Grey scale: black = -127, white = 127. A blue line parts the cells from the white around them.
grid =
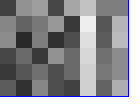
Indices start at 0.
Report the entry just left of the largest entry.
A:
-70
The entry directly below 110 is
95
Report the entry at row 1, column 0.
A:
6
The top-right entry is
-1
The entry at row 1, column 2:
-7
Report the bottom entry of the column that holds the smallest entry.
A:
-78
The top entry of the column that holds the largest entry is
66
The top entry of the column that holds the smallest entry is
18
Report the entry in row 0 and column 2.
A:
30
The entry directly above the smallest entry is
-28
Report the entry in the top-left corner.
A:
-62
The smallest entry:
-86
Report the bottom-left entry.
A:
-35
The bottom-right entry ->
46

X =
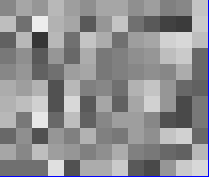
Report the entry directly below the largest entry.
-74
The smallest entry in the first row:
0
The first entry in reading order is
7
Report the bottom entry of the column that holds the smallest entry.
-15
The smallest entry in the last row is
-54
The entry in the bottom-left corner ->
-15
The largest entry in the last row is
96
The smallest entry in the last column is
-30
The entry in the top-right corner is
68
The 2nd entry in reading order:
38
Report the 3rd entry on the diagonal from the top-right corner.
81
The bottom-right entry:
88
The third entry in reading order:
22
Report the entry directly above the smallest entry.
109
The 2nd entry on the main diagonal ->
-15
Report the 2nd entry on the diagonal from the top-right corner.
-68
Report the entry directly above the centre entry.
-7
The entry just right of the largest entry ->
50
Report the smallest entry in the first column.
-30
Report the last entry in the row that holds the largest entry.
74
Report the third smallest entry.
-62
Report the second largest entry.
103
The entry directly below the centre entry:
38
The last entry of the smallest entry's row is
62

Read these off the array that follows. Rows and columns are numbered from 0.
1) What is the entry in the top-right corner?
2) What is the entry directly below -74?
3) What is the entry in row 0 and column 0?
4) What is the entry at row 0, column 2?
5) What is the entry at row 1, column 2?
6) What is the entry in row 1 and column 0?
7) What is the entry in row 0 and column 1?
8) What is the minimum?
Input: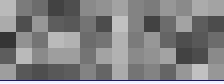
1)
35
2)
-32
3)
58
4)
-19
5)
23
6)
43
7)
-6
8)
-74

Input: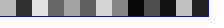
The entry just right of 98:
-24
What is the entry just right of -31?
84

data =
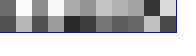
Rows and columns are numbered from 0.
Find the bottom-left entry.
-46
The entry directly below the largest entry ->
56
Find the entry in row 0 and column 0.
-18
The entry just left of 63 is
-25
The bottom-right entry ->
-54
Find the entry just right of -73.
89
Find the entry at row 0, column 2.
12

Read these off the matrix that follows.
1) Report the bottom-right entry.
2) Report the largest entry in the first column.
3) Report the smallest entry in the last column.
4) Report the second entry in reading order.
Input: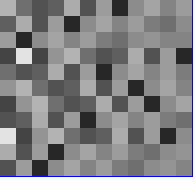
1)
4
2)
99
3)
-88
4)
-16
